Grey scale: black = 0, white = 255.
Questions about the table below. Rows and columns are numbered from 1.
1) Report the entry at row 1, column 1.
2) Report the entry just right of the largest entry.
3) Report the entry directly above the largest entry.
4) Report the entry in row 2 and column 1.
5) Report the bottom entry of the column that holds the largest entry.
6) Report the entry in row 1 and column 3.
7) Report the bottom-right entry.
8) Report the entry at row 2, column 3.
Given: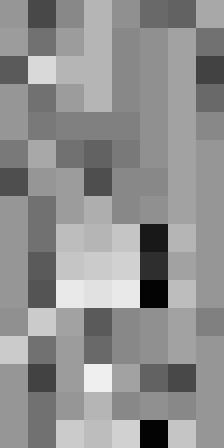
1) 150
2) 162
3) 105
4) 156
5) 189
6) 136
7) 150
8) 156

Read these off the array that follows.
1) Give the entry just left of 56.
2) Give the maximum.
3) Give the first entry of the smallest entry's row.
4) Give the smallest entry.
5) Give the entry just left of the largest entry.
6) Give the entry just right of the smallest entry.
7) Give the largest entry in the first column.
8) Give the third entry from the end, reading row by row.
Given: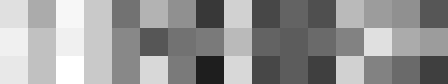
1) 144
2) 255
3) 232
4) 30
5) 193
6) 216
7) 240
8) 130

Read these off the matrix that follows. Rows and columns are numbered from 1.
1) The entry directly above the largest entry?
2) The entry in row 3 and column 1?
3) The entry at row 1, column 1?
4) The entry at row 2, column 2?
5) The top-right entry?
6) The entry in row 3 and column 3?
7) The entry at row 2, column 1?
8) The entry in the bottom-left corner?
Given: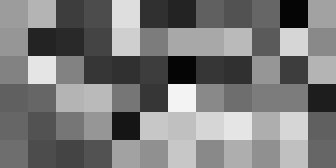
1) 5
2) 130
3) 156
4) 35
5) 162
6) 130
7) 150
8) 110

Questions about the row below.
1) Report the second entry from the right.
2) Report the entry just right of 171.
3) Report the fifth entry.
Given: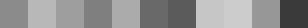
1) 151
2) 105
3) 171
